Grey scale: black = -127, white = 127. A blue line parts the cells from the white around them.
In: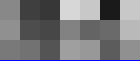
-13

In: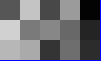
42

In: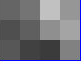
-62

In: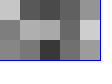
-7

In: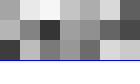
60

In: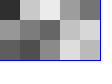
-48

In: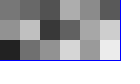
-15

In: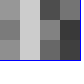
76

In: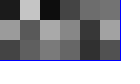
-32

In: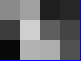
51
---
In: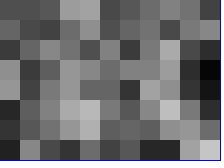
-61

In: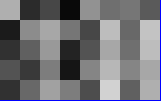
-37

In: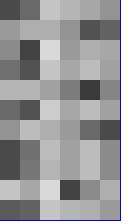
19

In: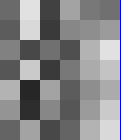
-15

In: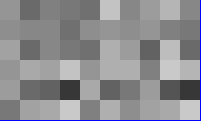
7

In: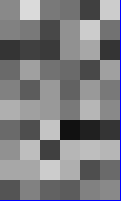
76

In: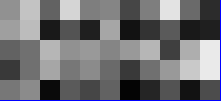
-83

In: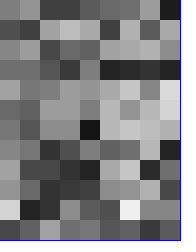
-99
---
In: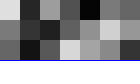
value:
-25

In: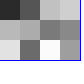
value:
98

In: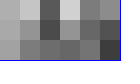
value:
34

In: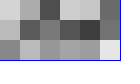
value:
8

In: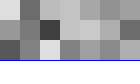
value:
-39

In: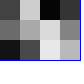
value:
-108

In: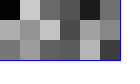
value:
-8
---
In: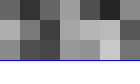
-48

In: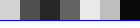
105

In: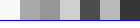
-51

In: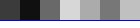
43

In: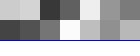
110

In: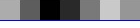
-6

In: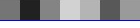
52

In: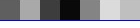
4

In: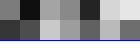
-91
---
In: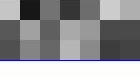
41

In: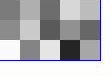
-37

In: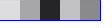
-90

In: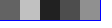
-94

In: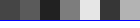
-2

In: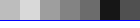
3

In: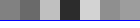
-83

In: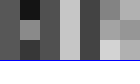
70

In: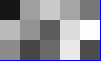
-35

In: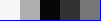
-120
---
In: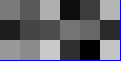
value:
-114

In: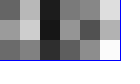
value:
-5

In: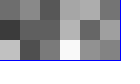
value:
38

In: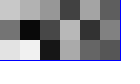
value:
-62

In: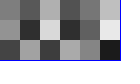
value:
-45

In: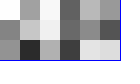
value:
-30
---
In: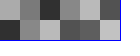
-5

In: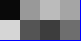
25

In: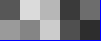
91

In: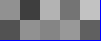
-65

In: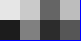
74

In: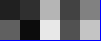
-80
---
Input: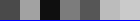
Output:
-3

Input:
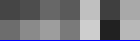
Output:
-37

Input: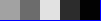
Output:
-83

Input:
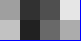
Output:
102

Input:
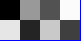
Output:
123

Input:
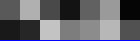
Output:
-108

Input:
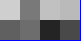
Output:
58

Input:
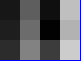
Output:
63

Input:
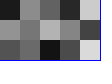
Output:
-87

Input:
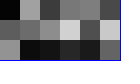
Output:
-7
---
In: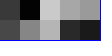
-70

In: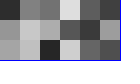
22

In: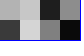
51

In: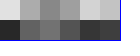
97

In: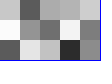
123

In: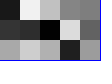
-75

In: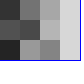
-46
